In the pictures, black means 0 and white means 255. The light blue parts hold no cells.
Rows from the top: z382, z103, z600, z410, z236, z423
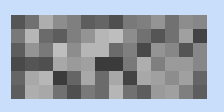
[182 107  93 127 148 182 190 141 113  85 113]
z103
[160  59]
z410
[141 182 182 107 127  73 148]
z600
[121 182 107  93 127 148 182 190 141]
z103

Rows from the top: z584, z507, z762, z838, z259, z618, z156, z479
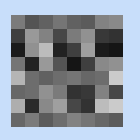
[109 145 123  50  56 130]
z618
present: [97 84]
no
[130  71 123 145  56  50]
z507
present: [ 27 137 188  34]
no
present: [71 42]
no

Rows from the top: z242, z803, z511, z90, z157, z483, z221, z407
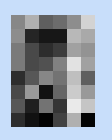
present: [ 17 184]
no
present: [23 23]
yes
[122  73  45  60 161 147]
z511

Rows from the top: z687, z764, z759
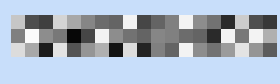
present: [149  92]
yes
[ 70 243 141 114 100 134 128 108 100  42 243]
z764
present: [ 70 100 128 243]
yes
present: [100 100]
no
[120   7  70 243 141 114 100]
z764
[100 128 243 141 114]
z687

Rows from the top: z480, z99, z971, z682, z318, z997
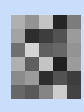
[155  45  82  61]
z318
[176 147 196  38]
z480
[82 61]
z318

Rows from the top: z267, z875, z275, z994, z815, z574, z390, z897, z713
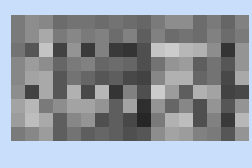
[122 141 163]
z390
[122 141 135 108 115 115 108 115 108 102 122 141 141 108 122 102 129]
z267
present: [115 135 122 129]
no
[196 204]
z275

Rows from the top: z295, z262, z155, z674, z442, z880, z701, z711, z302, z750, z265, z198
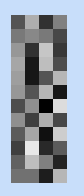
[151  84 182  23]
z880
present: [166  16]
yes
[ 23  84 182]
z442
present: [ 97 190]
yes

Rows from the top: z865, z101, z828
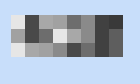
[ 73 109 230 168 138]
z101
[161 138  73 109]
z828
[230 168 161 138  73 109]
z828

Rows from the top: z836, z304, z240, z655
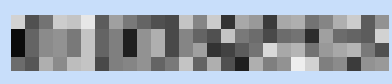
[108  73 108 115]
z304
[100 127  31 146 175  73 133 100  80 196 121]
z304

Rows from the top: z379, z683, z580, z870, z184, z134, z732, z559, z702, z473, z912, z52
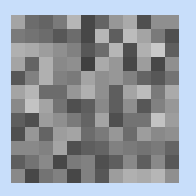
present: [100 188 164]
no
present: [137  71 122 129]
yes

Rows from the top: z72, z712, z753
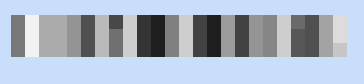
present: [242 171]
yes
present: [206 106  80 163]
yes
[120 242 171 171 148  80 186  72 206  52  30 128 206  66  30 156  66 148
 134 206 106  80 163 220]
z72
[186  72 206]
z72
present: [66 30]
yes
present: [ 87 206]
no

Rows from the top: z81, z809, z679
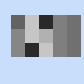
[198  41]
z81
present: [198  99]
no

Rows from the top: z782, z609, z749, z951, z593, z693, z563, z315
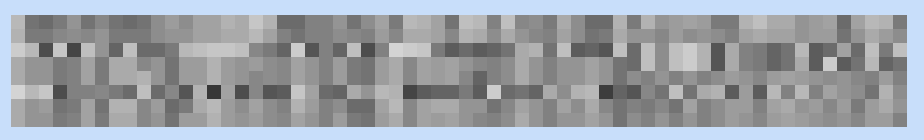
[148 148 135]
z609
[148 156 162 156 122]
z782
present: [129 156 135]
yes
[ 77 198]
z749
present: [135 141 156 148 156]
no
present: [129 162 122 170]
yes
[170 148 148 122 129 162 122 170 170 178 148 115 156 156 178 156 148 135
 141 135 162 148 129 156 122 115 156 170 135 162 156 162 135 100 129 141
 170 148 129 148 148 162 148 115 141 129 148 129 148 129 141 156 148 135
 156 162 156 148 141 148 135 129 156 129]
z593

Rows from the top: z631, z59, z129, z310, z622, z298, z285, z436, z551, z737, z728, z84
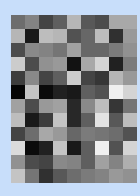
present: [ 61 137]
yes
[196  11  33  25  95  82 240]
z298
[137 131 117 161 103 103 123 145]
z129
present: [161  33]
no
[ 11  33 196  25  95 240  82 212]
z737
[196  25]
z737

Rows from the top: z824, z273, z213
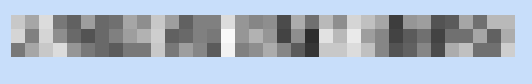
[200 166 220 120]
z824
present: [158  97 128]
yes
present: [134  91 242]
yes
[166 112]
z824

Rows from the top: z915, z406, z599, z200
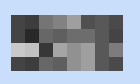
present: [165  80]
no
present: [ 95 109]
yes
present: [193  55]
yes
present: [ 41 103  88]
no
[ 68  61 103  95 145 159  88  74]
z200
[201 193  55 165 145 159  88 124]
z599

